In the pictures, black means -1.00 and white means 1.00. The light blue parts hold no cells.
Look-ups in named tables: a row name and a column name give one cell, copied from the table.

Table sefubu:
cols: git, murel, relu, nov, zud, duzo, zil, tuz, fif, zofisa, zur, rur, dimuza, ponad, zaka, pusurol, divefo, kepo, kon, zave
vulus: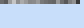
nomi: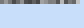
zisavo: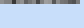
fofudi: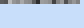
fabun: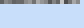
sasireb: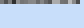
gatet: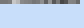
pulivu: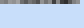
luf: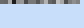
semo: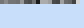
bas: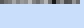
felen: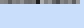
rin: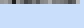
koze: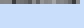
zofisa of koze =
-0.22
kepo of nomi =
-0.05
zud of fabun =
-0.16
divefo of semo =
-0.16
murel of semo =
0.08
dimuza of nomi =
-0.02
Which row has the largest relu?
fofudi

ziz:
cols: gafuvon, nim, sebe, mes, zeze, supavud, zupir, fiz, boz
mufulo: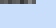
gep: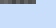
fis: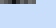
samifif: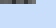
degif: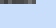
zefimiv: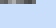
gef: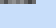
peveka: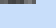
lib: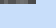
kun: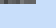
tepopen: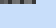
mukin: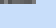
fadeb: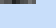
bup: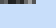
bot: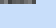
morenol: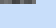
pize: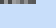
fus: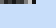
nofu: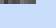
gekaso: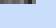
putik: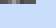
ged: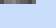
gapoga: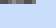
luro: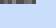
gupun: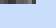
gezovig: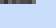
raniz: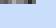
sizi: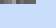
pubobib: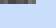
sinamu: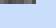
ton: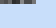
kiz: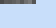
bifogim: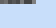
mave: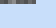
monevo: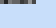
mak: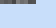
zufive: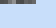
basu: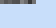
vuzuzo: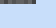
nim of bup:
-0.21
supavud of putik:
-0.42
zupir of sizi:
-0.25
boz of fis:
-0.22
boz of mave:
-0.30
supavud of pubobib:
-0.29
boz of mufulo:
-0.27
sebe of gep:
-0.28
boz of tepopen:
-0.55
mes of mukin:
-0.17
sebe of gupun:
-0.58
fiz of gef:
-0.46
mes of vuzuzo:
-0.35
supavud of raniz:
0.04
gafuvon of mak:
-0.21
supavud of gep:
-0.41
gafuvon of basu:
-0.13
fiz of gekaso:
-0.67
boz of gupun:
-0.49
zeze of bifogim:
-0.42

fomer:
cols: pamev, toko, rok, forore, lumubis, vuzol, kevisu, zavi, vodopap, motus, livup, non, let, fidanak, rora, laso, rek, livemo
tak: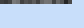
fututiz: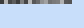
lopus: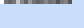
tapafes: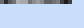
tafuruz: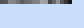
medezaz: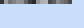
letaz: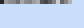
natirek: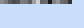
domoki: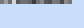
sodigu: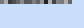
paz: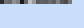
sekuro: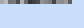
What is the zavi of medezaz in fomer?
-0.51
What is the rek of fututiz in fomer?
-0.32
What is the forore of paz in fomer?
0.12
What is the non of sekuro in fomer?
0.04
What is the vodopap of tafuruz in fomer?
-0.02
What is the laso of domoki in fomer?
-0.41
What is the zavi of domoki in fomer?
-0.21

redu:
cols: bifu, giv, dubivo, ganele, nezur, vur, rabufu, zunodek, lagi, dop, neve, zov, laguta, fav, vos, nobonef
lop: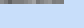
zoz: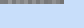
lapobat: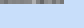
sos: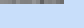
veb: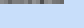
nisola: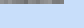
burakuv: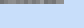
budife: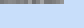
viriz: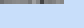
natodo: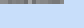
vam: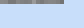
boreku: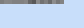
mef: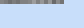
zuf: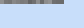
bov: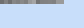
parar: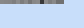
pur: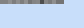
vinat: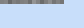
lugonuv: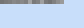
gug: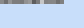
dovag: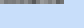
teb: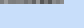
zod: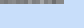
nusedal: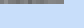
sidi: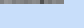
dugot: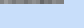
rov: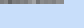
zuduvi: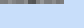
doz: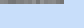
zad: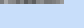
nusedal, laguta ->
0.05
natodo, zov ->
0.06
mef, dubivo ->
-0.13
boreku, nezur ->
0.00
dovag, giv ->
-0.06
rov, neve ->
0.08
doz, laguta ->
0.06
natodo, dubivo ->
-0.06
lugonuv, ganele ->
0.06
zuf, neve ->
-0.16
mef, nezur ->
-0.10
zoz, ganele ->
-0.04
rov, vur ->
0.03
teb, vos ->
-0.01

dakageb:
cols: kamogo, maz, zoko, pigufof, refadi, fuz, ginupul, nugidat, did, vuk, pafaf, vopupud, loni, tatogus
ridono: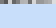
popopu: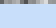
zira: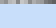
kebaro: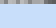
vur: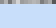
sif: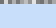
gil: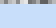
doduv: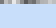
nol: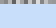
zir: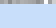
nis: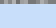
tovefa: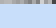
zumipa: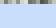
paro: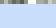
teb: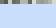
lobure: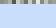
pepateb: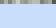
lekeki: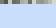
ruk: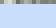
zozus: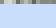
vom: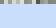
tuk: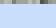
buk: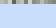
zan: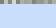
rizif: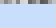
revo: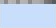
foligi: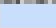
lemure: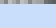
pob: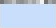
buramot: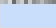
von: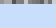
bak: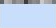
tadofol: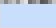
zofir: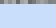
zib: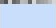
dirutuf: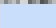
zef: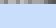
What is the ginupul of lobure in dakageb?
-0.10
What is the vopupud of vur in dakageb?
0.18
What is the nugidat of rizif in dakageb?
-0.19
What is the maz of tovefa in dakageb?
0.44
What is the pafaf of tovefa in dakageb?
0.63
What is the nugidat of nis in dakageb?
-0.07
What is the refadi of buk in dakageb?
0.39
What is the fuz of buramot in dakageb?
0.61
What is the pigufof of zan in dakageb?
0.66
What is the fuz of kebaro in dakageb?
0.47
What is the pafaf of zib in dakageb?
0.25
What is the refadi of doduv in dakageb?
0.47
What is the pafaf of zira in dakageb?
0.21
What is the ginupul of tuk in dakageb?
0.27
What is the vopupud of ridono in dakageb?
0.30

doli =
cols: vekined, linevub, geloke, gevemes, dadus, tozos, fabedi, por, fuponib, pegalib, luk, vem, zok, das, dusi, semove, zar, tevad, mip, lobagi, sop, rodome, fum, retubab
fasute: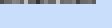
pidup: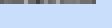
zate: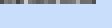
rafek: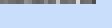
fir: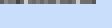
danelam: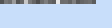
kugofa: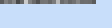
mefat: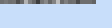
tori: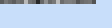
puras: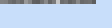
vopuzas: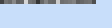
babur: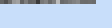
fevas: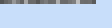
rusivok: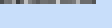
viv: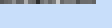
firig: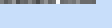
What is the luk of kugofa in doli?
-0.10
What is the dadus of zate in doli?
-0.46
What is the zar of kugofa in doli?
-0.07
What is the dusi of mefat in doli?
0.49
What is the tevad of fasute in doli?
-0.11
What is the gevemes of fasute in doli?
0.04
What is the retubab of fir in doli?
-0.31
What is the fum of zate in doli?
-0.12
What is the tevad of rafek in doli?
-0.06
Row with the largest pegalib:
fir

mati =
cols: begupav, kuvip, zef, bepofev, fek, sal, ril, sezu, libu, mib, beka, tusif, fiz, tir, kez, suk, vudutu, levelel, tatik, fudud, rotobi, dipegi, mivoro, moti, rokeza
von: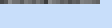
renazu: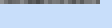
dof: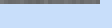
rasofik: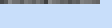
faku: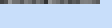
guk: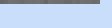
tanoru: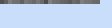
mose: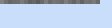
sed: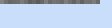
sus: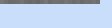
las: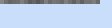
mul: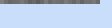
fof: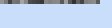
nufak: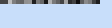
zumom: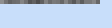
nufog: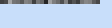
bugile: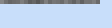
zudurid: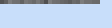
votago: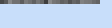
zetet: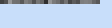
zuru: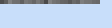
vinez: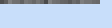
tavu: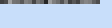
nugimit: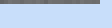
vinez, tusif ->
-0.41
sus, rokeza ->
-0.14
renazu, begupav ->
0.12
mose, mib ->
-0.28
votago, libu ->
-0.25
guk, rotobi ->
-0.11
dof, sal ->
-0.09

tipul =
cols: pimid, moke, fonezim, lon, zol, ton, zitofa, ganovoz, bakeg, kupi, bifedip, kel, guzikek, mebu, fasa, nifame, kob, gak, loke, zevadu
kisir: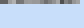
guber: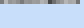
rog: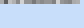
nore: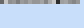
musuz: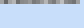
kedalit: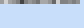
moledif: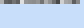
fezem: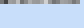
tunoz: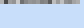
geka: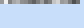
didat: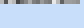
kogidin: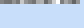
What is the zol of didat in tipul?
-0.44
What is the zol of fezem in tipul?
0.48
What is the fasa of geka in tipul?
0.66
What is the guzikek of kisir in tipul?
0.01
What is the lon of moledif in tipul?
-0.10
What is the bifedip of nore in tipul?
0.28
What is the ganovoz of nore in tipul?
0.28
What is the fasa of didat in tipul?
0.45
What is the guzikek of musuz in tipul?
0.08
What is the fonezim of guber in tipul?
0.16
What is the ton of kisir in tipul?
-0.07
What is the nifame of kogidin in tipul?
-0.02
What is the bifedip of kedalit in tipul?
0.31
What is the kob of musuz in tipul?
0.07
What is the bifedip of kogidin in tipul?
0.39
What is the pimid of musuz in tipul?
0.28
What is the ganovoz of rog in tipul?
0.15
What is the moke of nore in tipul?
0.56
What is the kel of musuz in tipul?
0.42

